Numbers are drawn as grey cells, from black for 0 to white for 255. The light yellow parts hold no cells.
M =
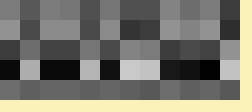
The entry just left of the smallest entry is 17
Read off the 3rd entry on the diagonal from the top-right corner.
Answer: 74
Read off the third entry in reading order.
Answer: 123
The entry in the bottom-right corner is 88
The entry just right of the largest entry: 194
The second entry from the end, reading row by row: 101
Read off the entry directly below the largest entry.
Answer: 95
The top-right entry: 60
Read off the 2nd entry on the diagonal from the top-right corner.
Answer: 146
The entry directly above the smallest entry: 66
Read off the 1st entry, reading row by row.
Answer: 123
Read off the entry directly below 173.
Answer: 95
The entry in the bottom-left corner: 109
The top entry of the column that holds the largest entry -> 80
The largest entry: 201
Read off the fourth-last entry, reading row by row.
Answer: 109
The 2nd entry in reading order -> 88
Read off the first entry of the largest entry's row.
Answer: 10

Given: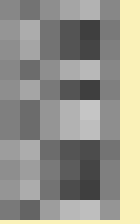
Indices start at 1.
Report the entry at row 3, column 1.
142
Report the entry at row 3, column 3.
115
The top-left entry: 135
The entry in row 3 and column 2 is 165
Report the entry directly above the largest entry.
63
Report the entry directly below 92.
76
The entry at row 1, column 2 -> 115
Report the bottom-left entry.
121
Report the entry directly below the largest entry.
190
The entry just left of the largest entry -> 178
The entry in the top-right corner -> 135
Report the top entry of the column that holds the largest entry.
178
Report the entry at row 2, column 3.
115

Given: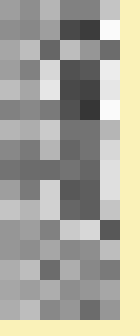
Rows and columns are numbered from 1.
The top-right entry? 196
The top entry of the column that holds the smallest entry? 129
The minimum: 54
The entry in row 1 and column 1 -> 158
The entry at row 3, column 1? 166
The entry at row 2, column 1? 142
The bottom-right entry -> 150
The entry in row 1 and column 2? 142
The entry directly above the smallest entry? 67
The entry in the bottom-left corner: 173
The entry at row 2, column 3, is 158
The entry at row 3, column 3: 102
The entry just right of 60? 250
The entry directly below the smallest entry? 115
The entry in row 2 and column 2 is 136

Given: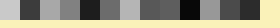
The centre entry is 181
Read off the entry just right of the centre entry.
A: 88

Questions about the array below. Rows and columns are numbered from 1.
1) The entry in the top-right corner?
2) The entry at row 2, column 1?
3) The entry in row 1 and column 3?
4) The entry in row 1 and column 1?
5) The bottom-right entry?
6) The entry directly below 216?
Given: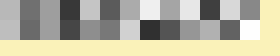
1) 136
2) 190
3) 158
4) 184
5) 254
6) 98

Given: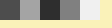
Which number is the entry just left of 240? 128
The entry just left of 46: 164

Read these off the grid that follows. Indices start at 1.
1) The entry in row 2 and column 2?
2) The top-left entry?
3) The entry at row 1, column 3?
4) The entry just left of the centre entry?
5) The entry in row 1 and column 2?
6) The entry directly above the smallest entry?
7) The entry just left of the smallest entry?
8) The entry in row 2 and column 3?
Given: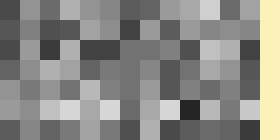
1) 128
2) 74
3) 107
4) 121
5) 147
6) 128
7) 214
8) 80

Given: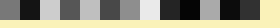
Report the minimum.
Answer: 5
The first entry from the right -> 49
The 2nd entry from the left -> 20
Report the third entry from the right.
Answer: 170
